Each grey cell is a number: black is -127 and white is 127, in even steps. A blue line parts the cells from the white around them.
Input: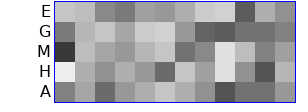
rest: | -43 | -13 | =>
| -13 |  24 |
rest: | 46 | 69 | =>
|  46 |  17 | -43 | -13 | -13 |  24 |
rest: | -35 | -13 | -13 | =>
| 1 |
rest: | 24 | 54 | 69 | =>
| -13 |   9 |  96 |  61 |   1 |  32 |

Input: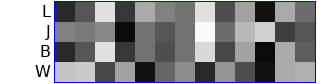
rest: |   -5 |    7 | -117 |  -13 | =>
| -41 | -13 | 121 | -19 |  56 |  81 | -64 | -41 |
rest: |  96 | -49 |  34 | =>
| -109 |   42 |  -19 |
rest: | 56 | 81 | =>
| -64 | -41 |
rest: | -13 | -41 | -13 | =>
| 121 | -19 |  56 |  81 | -64 | -41 |
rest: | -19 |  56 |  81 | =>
| -64 | -41 |
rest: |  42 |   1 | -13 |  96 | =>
|  -49 |   34 | -109 |   42 |  -19 |
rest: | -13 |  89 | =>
|  -56 |   34 | -117 |   42 |  -33 |

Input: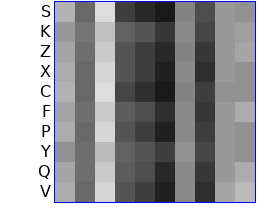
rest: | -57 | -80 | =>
| -102 |    4 |  -65 |   18 |   18 |
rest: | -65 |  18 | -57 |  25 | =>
| 18 |
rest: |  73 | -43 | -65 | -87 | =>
|   4 | -72 |  25 |  37 |
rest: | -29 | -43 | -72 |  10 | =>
| -57 |  25 |  31 |

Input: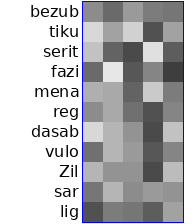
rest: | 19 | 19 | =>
| -53 |  60 |
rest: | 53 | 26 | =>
| -40 |   5 |
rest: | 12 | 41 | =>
| -15 | -46 |   5 |
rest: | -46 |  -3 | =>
|  -9 | -34 |  34 |

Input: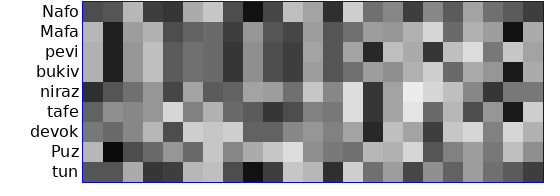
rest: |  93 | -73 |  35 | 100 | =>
|  -21 |   55 |  -50 |   22 | -102 |   78 |
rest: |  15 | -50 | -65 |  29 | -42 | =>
|  -15 |   29 |   15 |   49 |   78 |  -21 |   43 |   22 | -102 |   43 |
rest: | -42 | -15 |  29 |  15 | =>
|   49 |   78 |  -21 |   43 |   22 | -102 |   43 |
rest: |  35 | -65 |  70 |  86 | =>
|  1 | 86 | 49 |
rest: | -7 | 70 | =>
| 35 |

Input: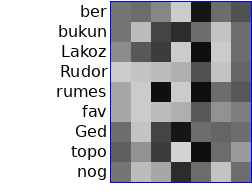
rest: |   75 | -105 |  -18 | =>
| -46 |
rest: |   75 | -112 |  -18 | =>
| -39 |
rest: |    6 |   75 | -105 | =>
| -18 | -46 |
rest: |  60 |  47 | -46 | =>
|  67 | -26 |
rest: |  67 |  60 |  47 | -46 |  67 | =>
| -26 |
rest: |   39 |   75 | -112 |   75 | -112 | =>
| -18 | -39 |
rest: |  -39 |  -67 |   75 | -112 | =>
|  75 | -18 |

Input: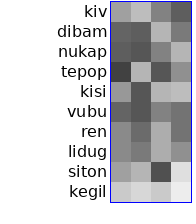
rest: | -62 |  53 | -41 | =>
| 16 |
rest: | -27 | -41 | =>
|   2 | -12 |
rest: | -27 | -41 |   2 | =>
| -12 |
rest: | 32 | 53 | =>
| -47 |  95 |
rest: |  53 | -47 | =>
| 95 |
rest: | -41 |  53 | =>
| 61 |
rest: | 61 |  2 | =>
| -33 |

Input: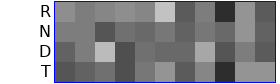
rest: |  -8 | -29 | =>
|  -8 | -22 |  20 | -29 |
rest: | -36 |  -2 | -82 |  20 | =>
| -36 |
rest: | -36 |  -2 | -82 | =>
|  20 | -36 |
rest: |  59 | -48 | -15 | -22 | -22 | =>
|  39 | -42 |  -2 | -36 |
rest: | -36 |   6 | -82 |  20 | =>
| 20 |
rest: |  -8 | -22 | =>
|  20 | -29 |
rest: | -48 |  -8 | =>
|  20 | -36 |   6 | -82 |  20 |  20 |

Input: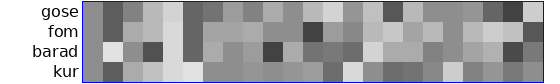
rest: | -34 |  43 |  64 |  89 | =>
|  97 |  14 |  14 |  21 |  14 |  21 |  28 | -18 |  89 |  14 | -18 | -12 |   8 |  77 |   2 |  21 |  -6 |  14 |
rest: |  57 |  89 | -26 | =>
|  36 |  36 |  43 |  14 |  14 | -61 |  28 |   8 |  57 |  71 |  36 |  57 |  14 |  57 |  77 |  64 | -40 |
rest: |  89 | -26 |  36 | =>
|  36 |  43 |  14 |  14 | -61 |  28 |   8 |  57 |  71 |  36 |  57 |  14 |  57 |  77 |  64 | -40 |

